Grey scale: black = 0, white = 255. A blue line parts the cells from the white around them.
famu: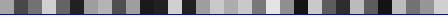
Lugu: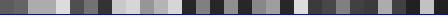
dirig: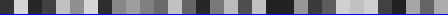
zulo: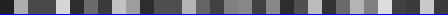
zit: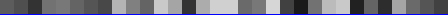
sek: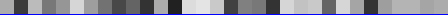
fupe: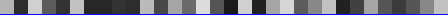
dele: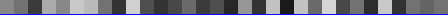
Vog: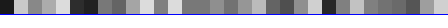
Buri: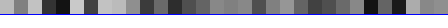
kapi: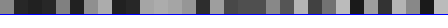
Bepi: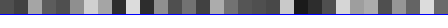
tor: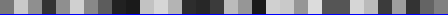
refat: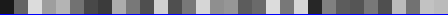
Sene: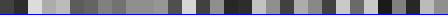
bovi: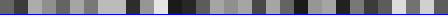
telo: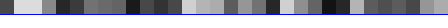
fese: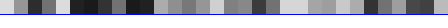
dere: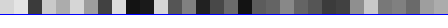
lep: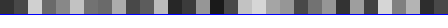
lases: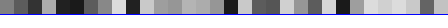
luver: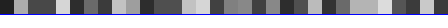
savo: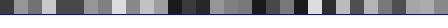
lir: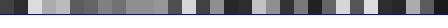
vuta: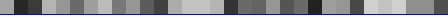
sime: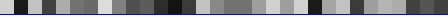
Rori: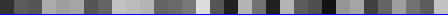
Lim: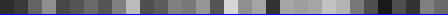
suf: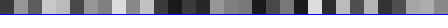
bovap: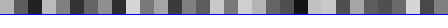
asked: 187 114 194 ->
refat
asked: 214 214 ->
fese
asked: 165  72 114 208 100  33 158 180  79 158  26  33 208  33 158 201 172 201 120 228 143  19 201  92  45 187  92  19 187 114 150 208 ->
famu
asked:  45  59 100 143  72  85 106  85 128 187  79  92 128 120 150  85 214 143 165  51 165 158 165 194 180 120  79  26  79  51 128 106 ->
Lim

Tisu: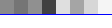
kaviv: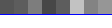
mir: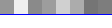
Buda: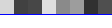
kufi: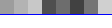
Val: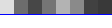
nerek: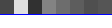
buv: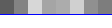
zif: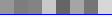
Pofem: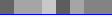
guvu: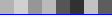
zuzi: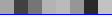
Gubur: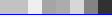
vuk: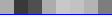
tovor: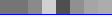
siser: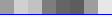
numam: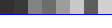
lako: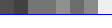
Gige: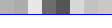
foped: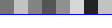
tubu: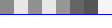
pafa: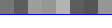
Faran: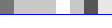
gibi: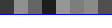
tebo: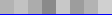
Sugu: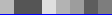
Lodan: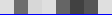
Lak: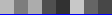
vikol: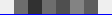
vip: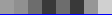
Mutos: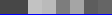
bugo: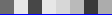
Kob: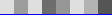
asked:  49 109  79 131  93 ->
vikol
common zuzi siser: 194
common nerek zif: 131
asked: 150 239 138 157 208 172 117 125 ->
mir
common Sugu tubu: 85
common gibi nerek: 79
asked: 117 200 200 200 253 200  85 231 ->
Faran

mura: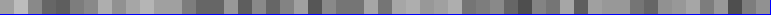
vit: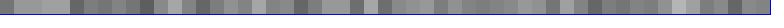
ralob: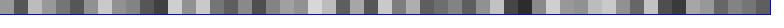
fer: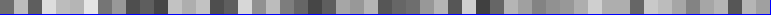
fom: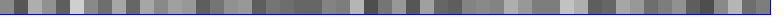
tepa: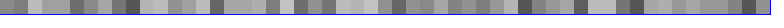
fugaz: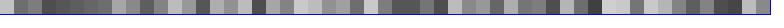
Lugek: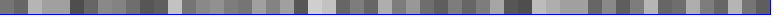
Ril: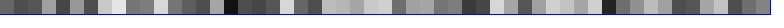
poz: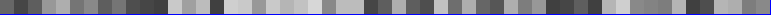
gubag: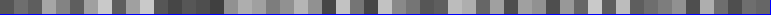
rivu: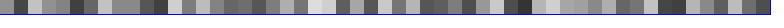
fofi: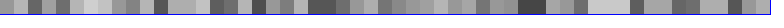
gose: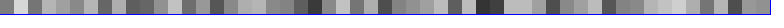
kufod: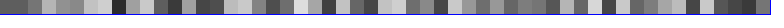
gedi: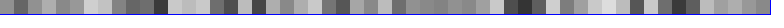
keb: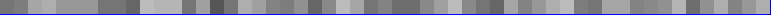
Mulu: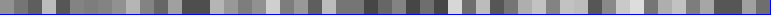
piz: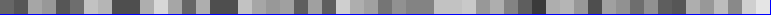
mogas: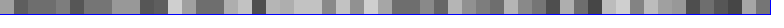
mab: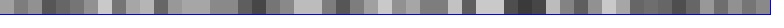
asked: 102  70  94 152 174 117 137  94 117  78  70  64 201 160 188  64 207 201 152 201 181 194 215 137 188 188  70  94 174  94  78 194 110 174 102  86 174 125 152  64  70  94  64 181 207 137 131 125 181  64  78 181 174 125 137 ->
poz
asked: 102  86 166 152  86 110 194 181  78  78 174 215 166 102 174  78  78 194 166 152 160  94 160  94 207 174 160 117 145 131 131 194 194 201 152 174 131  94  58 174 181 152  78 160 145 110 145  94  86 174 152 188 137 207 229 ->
piz
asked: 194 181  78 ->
piz
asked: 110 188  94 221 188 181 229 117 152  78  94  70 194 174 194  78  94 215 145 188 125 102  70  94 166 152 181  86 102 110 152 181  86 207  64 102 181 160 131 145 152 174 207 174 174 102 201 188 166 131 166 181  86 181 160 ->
fer
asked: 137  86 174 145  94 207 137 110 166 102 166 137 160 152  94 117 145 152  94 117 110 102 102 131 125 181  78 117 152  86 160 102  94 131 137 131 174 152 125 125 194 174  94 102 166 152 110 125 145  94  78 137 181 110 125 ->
fom
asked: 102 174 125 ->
Lugek

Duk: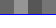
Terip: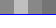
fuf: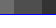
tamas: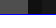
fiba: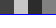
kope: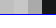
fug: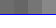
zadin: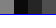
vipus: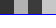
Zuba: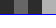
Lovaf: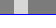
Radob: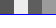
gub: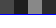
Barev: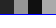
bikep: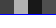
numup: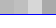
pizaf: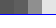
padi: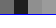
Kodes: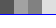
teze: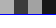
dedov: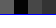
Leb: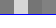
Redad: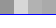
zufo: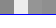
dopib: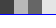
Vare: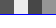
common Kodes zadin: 129
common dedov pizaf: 94
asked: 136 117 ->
Terip

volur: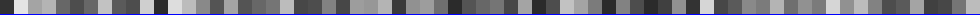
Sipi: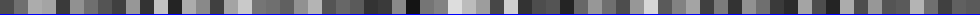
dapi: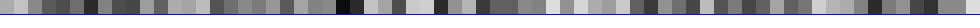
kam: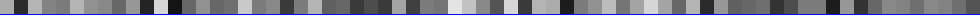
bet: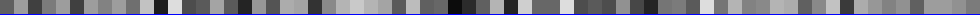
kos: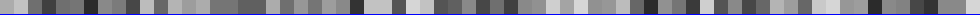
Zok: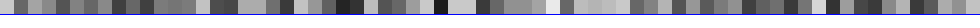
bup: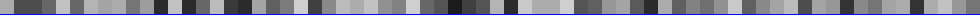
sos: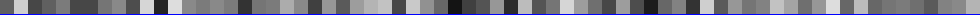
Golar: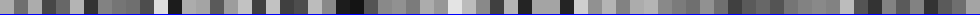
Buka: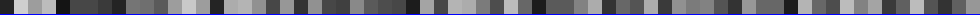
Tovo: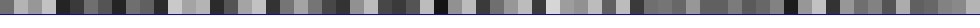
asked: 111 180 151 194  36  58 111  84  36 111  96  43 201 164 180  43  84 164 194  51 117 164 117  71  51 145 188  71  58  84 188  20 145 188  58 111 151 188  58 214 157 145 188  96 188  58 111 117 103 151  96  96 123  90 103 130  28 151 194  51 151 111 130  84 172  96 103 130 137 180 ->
Tovo
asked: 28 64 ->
bup
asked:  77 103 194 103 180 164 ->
bup
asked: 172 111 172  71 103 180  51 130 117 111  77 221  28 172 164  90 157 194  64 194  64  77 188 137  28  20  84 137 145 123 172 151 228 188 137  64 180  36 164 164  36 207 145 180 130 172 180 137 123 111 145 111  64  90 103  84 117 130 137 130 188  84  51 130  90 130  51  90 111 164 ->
Golar
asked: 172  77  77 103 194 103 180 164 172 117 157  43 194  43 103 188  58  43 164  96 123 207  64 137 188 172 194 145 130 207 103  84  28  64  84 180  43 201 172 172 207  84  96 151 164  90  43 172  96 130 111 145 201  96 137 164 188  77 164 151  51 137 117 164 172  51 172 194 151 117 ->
bup

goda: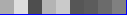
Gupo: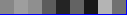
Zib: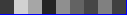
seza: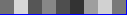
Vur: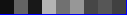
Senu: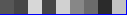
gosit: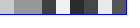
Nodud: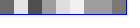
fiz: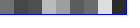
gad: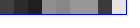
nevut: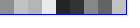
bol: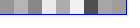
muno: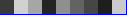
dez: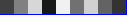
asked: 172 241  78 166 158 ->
bol
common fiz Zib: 70
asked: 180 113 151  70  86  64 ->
Vur
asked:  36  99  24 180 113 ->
Gupo
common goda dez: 128

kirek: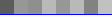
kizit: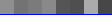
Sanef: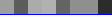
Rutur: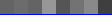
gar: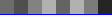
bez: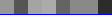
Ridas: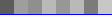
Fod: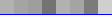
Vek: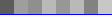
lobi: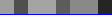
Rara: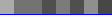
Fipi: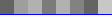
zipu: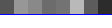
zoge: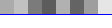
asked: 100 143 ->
Sanef
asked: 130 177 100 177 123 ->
gar
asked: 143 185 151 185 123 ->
Ridas
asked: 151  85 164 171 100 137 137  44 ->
bez

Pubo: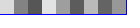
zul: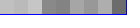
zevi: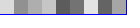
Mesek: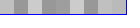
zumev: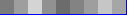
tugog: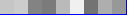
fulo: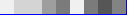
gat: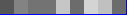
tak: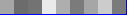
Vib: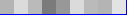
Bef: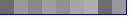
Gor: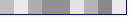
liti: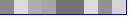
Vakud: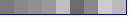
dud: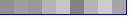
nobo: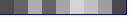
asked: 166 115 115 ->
liti
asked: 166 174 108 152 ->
Bef
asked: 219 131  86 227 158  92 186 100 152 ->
Pubo
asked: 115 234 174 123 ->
tak
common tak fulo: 123
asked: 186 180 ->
Vib

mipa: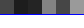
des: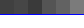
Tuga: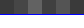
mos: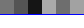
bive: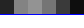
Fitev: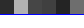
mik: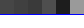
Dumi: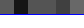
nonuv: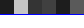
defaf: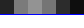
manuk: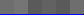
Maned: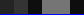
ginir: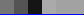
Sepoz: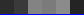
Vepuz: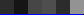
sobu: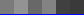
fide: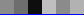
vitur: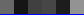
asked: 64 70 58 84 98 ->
des
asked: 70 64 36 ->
Fitev
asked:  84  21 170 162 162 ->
ginir
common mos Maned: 117
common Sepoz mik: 58
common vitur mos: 21
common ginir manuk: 117

